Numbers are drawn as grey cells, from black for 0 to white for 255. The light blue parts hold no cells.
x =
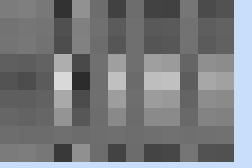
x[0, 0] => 124
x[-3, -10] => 148
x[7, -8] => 110
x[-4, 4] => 76
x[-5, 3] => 217
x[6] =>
[102, 99, 102, 148, 87, 109, 137, 108, 138, 138, 105, 131, 129]
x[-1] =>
[123, 125, 119, 57, 144, 109, 67, 108, 68, 71, 117, 82, 81]
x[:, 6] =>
[65, 91, 86, 159, 192, 157, 137, 111, 67]
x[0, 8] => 66
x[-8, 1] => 118
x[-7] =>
[116, 119, 114, 77, 129, 109, 86, 111, 85, 87, 114, 91, 97]
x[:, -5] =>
[66, 89, 85, 159, 190, 156, 138, 111, 68]
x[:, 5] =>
[109, 112, 109, 112, 111, 111, 109, 110, 109]
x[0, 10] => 118
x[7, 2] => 108
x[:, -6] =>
[109, 111, 111, 111, 107, 110, 108, 109, 108]
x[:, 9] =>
[65, 90, 87, 155, 192, 153, 138, 113, 71]
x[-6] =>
[95, 93, 98, 174, 73, 112, 159, 111, 159, 155, 101, 143, 140]
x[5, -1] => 138
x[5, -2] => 141
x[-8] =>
[115, 118, 116, 80, 128, 112, 91, 111, 89, 90, 114, 94, 98]
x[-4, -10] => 169
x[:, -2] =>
[75, 94, 91, 143, 167, 141, 131, 112, 82]
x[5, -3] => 100
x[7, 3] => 111

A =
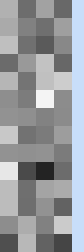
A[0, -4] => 177
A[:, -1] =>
[104, 159, 136, 103, 205, 140, 139, 157, 123, 108, 171, 98, 203, 69]
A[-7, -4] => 200
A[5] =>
[142, 124, 244, 140]
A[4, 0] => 182
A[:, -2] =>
[162, 111, 90, 194, 192, 244, 130, 123, 146, 35, 164, 146, 129, 98]
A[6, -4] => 146
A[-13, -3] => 129
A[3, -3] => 153

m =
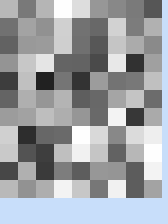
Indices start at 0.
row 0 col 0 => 184
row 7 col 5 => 217
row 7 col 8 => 238
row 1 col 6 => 210
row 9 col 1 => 176
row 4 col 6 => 115
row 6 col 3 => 174
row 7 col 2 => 103
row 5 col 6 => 165
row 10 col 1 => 146
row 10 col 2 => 174
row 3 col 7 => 49
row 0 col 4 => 221
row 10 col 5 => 119
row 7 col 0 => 208
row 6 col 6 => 243
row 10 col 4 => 199
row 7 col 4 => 254
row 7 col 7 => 219
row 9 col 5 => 151
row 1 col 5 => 104
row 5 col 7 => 196
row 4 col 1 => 192
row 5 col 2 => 150
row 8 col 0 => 201
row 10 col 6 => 241
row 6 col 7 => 55
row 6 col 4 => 150

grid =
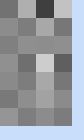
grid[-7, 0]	114
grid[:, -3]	[175, 125, 143, 111, 125, 142, 126]
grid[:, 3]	[194, 119, 143, 95, 119, 139, 124]
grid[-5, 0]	128
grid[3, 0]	144
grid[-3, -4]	138
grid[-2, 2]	162
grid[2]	[128, 143, 141, 143]

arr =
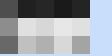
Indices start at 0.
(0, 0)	78
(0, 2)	38
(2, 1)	192
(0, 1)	32
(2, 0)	104

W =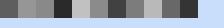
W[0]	94
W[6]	65
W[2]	137
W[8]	185

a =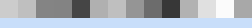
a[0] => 204
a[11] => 224
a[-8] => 191
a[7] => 149
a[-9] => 176

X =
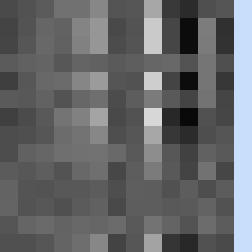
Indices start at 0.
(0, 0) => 74
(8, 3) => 111
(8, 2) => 102
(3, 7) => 94
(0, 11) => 79
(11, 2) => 87
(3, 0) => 91
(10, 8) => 93
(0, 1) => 82
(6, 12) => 70
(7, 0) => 77
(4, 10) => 12
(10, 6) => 78
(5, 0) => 90
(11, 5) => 97
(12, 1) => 101
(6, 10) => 9
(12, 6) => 107
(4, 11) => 117
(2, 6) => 76
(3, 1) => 97
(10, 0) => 99
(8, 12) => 89
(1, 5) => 150
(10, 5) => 92
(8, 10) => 65
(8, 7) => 89
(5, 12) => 69
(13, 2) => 86
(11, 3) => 80
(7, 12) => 85
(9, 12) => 70
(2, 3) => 97
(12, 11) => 108
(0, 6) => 84
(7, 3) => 108
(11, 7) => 93

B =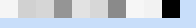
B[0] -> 245
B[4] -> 226
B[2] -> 214
